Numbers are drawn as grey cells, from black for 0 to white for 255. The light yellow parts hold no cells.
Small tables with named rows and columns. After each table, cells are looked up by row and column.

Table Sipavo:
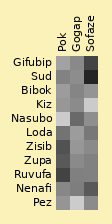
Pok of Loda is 115
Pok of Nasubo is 203
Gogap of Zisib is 151
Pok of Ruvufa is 67
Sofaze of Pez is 139
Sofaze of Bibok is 148
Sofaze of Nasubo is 142
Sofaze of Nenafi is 89
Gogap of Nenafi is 126
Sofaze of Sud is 36
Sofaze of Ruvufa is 129
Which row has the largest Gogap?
Pez

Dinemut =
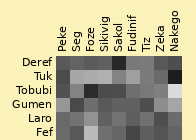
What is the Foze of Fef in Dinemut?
187
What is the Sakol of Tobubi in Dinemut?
77
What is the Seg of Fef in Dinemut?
88
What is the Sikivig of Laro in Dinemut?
96
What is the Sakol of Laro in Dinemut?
115
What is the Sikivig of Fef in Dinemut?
112
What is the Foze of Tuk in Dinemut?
171
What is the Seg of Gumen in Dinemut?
73
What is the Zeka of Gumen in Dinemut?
142
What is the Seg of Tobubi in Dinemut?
131
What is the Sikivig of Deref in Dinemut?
96
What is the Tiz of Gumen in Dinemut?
78
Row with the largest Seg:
Tuk

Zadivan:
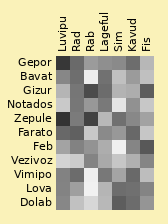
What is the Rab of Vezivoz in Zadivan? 132
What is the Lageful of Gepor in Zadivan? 143
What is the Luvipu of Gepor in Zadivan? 55
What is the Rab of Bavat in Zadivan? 237
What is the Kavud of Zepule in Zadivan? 136
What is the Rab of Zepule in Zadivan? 66
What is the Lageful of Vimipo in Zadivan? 120
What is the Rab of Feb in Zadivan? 147
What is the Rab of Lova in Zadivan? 241
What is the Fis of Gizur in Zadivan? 93
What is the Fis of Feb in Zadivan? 88

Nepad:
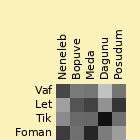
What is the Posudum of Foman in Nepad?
157
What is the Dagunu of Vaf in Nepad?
194
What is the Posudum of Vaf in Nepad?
116
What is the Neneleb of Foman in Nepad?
60
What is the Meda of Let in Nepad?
66
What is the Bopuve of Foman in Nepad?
111
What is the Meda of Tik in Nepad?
103
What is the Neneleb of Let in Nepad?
159
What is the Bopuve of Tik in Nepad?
105
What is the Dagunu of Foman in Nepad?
124
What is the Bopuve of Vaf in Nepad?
122
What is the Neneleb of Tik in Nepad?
139
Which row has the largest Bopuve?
Vaf

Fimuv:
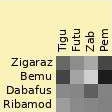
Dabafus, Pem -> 131
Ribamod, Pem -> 129
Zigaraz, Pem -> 70
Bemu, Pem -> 28
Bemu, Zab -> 207
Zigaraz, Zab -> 169
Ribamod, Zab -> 134
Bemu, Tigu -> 68
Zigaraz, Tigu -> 104
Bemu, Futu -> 164
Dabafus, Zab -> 95
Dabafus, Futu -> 134
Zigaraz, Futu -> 141
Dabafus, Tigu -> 137
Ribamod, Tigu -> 157

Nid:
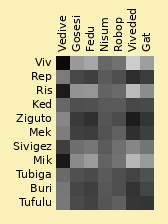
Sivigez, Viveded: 134
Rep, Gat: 60
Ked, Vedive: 103
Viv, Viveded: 204
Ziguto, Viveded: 28
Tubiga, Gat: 80
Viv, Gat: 158

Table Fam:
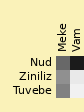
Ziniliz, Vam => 233
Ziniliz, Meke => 144
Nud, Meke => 104
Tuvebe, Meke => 129
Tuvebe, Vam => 241
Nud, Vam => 27
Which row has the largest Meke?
Ziniliz

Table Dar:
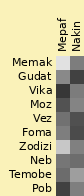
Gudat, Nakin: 65
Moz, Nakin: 132
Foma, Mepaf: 126
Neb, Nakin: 109
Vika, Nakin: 124
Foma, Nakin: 75
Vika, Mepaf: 55
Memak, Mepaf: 225
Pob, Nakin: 127
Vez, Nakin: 80
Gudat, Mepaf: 137
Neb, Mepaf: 118
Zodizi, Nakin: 128
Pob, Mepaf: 65
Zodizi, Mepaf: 199
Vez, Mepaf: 113
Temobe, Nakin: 158
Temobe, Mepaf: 108
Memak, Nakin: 125
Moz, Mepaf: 82
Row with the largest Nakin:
Temobe

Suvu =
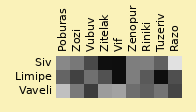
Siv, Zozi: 120
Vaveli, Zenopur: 110
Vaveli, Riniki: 95
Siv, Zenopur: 126
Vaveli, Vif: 162
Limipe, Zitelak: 82
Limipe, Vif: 14
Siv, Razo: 225

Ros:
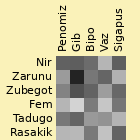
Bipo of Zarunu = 119
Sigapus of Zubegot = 104
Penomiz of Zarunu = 155
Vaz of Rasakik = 194
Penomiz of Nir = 97
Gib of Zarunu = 35

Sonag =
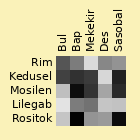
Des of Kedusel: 215
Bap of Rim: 124
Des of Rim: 135
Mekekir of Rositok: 148
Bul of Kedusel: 65
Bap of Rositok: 3
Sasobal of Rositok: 12
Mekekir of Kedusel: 59
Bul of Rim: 85
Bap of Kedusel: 49
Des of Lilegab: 197
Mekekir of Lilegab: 114
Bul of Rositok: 197
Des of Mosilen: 165
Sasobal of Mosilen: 42
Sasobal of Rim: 147
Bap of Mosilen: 13
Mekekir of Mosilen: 52
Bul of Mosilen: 191
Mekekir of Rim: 218

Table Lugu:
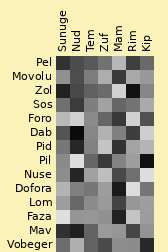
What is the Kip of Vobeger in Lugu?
40
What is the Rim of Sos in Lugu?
115
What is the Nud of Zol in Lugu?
72
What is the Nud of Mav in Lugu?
32
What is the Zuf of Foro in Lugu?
102
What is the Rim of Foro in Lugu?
209
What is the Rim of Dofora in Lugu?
220
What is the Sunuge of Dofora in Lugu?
179
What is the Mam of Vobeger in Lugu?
141
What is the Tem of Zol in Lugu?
97
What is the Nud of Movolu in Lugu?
77
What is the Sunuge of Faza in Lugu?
223
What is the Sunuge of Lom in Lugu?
157
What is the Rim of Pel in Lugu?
63

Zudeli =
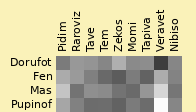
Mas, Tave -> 143
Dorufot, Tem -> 134
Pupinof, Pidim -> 166
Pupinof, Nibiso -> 134
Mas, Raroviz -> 115
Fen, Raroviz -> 154
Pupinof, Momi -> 123
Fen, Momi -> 124

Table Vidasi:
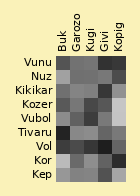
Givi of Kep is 82
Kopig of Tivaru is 121
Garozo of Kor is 106
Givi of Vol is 30
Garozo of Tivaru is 136
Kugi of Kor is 142
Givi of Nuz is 120
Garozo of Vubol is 97
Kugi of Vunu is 117
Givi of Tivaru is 101
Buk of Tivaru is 35
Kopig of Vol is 101
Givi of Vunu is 50
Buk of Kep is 151
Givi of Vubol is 121

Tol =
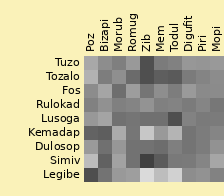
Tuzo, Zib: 79
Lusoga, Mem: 112
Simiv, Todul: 121
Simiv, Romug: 114
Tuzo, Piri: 149
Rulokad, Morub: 128
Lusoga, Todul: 79
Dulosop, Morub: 151
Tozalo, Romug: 107
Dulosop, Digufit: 116
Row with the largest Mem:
Legibe

